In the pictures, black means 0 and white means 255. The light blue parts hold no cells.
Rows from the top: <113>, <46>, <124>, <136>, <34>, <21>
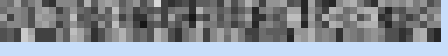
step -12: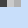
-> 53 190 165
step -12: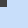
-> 53
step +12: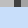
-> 202 202 77 175
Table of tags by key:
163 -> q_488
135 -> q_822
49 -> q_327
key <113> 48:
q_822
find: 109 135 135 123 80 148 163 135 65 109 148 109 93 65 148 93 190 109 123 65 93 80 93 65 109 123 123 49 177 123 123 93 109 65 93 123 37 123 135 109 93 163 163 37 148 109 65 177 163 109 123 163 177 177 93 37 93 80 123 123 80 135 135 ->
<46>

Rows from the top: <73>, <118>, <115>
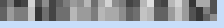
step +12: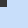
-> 66
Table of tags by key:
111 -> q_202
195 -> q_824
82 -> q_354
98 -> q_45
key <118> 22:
q_45
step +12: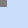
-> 137

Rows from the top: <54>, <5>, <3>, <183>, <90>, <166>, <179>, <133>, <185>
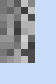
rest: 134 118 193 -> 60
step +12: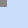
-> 146
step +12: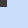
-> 72
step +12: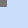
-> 130
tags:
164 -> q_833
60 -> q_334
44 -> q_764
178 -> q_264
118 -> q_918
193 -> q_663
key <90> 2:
q_334
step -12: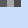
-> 78 152 63

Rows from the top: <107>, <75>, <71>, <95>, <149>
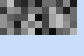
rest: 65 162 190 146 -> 97
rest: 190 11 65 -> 162 190 134 109
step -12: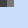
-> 53 109
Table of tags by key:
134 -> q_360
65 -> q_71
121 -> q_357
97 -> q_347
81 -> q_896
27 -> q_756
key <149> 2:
q_896
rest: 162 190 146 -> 97

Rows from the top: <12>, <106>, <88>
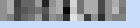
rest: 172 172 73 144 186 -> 116
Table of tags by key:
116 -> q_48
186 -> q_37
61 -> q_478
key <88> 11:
q_37

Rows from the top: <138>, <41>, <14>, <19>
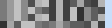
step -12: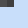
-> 66 51
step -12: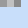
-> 142 181 126
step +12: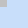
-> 205
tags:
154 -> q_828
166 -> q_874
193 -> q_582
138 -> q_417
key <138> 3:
q_417
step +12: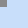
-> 150
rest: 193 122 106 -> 122 166 122 94 94 78 179 63

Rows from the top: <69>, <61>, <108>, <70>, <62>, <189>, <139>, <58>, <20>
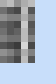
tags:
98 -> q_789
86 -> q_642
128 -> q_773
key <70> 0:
q_789
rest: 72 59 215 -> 72
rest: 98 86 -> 72 202 86
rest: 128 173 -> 128
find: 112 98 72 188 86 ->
<20>
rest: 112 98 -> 72 188 86
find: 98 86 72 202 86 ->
<70>

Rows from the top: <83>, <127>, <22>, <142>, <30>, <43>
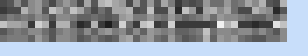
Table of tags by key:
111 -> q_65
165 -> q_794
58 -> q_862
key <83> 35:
q_794
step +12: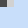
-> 86 221
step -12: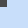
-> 62
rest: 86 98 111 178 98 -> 152 138 152 111 98 86 86 111 111 138
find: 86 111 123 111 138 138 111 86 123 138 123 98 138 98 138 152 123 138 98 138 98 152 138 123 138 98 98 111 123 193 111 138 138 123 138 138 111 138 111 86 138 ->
<30>
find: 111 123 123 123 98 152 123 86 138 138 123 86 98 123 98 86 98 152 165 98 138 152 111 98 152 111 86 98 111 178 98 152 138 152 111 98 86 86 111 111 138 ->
<43>
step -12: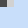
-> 62 197

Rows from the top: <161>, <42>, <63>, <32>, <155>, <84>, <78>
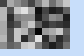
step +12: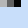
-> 194 109 16
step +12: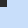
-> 55
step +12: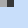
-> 182 68
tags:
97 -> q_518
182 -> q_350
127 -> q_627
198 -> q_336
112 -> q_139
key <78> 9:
q_139
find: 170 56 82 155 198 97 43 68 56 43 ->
<32>
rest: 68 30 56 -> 112
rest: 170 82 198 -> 182 97 4 155 170 198 97

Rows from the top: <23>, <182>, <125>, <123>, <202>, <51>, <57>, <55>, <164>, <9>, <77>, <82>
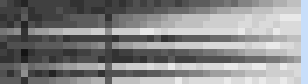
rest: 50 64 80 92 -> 92 92 92 105 105 105 118 130 143 143 159 159 175 175 191 191
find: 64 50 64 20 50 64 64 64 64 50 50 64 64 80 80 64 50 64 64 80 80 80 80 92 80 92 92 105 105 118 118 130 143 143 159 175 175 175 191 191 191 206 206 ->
<55>
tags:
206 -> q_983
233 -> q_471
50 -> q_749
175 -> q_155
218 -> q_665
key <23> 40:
q_155
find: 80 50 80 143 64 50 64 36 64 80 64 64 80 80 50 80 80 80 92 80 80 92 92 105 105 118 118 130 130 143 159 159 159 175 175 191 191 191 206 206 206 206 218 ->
<77>
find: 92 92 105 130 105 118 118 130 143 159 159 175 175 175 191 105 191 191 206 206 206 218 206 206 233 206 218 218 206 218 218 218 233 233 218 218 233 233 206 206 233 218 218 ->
<9>
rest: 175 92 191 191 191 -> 191 206 206 206 206 206 233 206 218 218 218 218 218 233 218 218 233 218 233 218 218 233 218 206
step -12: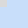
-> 206

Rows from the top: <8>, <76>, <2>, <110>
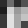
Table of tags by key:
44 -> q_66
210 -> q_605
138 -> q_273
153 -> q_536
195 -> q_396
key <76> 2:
q_536
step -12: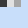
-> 45 213 154
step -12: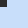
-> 32
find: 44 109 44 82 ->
<8>
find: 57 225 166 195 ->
<2>

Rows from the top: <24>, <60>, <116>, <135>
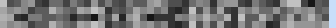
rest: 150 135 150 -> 92 108
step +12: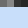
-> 120 147 63 50
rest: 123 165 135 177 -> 135 123 177 51 193 92 92 177 123 67 108 165 79 135 177 123 79
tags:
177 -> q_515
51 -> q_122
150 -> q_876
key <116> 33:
q_122

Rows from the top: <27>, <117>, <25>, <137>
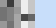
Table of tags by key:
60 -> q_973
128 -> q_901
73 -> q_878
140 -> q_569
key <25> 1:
q_901
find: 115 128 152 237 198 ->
<117>
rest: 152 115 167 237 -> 198

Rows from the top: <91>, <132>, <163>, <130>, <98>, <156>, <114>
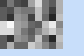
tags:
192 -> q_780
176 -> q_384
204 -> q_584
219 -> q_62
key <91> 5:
q_62
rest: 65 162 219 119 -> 92 176

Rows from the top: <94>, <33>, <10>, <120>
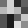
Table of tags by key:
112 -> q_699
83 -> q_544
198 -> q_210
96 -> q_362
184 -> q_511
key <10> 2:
q_362
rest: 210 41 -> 96
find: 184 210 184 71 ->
<33>

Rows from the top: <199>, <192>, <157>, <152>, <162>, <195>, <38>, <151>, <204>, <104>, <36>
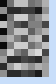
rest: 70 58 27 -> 160
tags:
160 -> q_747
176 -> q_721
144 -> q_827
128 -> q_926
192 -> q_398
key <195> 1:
q_721
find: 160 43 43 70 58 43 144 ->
<204>
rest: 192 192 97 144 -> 176
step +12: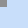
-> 156
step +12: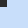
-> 55
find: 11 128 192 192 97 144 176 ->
<162>

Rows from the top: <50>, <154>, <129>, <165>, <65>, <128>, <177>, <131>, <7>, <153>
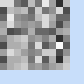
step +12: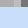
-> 186 186 201 130
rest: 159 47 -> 189

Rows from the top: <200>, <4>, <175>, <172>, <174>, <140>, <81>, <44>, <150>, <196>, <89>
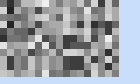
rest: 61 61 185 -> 61 127 211 87
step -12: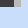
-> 49 49 173
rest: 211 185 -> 170 211 102 141 61 185
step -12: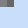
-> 115 90
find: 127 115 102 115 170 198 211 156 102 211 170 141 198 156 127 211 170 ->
<175>
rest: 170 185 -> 127 227 115 127 102 141 156 87 211 141 185 127
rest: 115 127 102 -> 141 156 87 211 141 185 127

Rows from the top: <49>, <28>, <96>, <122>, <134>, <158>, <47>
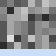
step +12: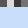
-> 99 232 70 126
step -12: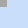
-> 154
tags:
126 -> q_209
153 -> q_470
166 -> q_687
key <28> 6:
q_687
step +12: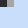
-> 56 178
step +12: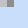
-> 206 153
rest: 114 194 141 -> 166 72
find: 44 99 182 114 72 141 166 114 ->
<47>

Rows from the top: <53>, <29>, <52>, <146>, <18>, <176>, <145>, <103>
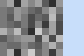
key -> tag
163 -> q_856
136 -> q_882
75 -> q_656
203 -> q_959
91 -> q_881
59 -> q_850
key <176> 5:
q_656
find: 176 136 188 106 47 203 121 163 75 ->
<18>
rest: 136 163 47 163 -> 136 163 91 47 151
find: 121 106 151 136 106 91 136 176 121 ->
<29>

